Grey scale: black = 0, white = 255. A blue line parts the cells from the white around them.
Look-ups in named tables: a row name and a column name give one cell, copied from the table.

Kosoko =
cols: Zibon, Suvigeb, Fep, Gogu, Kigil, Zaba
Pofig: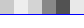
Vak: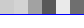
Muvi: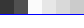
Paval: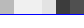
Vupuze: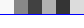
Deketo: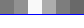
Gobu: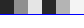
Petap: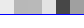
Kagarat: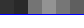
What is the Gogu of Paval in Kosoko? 227
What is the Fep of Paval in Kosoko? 240
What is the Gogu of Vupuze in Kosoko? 177
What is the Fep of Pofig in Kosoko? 212
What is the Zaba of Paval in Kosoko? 80
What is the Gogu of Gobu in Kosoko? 41
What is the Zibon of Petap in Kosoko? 235

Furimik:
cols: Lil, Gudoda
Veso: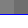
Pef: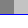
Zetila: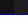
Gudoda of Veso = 110
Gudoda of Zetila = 30
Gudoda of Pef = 195
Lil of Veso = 127
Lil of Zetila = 18
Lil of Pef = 128
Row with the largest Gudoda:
Pef

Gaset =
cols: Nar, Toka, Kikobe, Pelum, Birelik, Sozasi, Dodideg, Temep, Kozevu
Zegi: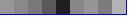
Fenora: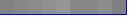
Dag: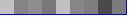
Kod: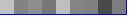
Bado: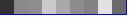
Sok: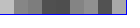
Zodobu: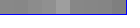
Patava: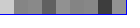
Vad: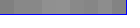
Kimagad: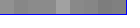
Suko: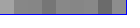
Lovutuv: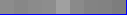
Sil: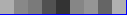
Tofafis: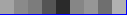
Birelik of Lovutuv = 160
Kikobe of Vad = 136
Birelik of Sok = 78
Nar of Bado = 49
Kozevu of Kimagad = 128
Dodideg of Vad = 134
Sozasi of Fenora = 135
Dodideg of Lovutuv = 131
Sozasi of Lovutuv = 138
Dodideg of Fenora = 135
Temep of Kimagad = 125
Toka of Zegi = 137
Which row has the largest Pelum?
Bado

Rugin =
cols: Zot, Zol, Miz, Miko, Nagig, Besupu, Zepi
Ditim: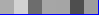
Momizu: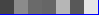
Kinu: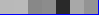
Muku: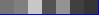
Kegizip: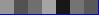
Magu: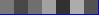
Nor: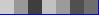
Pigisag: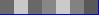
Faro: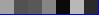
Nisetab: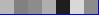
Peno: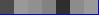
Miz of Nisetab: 140
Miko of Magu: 161
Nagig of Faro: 10
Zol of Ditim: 210
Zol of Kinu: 186
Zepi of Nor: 110
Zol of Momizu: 139
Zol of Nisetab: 129
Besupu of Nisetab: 216
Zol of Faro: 82
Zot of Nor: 204
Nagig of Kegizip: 23
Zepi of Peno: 154

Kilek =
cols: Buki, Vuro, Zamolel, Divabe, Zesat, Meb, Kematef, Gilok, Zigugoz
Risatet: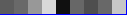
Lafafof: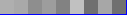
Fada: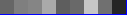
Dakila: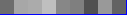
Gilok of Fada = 112
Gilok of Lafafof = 167
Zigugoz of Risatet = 199
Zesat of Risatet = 16
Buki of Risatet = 92
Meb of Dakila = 127

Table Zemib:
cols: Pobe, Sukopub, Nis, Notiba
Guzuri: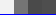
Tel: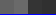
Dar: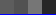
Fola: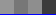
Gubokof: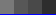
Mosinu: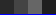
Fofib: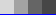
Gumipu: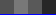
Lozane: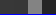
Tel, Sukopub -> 106
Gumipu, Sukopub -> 120
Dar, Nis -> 118
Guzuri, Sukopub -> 117
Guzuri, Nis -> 74
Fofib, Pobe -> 216
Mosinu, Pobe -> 41
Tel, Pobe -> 98
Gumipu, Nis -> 89
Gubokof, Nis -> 73
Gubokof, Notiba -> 45
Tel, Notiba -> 48
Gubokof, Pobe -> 121
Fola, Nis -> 142
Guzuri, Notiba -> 78
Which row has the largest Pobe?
Guzuri

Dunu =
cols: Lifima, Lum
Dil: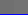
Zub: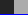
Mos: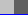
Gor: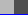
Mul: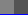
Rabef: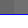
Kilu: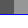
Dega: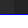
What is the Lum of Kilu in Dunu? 150
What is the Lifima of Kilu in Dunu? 87
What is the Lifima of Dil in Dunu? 112
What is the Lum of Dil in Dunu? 115
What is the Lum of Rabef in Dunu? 112
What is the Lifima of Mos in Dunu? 194
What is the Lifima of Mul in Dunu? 131
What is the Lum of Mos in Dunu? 96
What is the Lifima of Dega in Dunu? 43
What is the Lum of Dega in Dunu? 35

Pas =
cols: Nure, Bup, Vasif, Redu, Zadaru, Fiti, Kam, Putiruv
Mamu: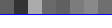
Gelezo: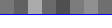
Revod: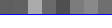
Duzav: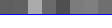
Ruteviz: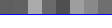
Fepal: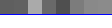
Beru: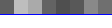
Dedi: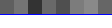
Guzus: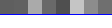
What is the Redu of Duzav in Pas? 105
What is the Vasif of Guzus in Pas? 170
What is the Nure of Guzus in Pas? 95
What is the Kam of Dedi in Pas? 137
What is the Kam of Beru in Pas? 137
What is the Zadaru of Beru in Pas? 79
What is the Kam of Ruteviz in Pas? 137
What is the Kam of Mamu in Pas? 137
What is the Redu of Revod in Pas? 105
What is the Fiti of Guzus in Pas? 197
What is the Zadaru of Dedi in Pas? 79
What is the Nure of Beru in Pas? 95
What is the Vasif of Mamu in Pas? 170
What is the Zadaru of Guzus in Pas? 79
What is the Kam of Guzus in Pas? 140
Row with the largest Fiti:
Guzus

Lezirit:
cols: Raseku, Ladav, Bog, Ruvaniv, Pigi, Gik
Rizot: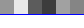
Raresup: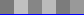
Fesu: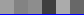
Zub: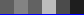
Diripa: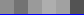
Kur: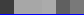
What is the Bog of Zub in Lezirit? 98
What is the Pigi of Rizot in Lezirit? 161
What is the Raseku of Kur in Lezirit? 61
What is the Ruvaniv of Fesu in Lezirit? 62
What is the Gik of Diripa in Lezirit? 83
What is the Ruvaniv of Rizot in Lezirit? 60
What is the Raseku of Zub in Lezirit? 95
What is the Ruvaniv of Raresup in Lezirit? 187
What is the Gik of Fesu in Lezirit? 104
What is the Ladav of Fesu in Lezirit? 131
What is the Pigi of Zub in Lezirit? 75
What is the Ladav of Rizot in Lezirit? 233
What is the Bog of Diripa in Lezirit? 154
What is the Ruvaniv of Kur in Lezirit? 171
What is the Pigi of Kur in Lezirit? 96
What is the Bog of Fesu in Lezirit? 141
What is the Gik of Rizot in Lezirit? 133

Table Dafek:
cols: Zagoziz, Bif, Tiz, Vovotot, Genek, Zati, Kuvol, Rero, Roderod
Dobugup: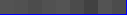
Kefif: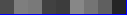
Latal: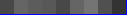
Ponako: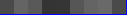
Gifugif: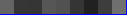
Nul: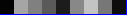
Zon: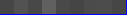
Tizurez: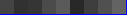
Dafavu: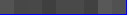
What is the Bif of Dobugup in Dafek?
81
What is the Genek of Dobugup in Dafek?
84
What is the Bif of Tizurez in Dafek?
49
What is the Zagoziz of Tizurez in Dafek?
68
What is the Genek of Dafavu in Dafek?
73
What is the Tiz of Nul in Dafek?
128
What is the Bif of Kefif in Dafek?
126
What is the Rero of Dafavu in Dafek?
88
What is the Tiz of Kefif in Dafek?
121
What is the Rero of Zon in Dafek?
76
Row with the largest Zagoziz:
Gifugif

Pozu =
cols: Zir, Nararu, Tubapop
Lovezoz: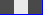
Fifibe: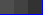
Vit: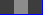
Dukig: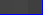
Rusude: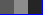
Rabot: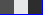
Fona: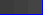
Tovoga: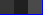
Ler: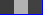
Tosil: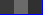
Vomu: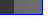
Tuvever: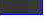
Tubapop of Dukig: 63
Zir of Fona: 59
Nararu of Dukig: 68
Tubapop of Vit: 61
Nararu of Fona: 63
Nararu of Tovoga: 32
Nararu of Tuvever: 51
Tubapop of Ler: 65
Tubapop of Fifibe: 50
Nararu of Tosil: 106
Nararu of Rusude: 140
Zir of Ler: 59

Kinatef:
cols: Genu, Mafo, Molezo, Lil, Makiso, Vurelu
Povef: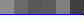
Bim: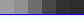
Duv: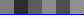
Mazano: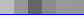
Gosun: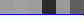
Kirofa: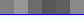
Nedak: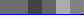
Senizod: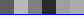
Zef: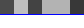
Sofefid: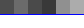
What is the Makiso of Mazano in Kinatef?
153
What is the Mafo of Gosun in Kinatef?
161
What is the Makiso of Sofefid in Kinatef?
144
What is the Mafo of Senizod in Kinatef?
185
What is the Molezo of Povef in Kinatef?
88
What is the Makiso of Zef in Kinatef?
179
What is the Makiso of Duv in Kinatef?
78
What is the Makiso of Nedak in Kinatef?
172
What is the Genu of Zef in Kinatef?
75
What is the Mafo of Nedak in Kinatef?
110
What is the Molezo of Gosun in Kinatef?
157
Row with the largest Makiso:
Zef

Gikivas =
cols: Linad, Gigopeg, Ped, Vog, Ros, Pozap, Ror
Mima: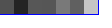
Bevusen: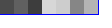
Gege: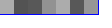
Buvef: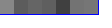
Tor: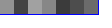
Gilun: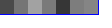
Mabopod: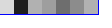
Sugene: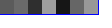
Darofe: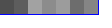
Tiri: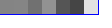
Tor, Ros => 59
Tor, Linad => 147
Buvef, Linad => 135
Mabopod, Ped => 177
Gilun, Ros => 54
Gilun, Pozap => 125
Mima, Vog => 86
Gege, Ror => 151
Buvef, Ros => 64
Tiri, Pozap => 69
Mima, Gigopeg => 36
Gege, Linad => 173
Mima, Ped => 87
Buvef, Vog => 95
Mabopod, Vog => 158
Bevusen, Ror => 180
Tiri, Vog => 146

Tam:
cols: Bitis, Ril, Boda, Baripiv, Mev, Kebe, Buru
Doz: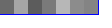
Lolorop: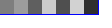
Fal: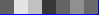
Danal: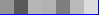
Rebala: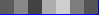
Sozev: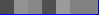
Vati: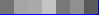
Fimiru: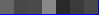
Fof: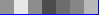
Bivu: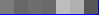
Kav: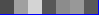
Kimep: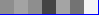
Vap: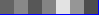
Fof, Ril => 231
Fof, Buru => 185
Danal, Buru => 220
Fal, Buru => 105
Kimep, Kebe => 115
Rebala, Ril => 136
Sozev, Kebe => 129
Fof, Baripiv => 76
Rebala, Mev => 207
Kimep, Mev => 164
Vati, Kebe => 144
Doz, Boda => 92
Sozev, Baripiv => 80
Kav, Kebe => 152
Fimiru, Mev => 41
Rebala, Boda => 67
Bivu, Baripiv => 106
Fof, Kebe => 134
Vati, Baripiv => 196
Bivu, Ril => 103

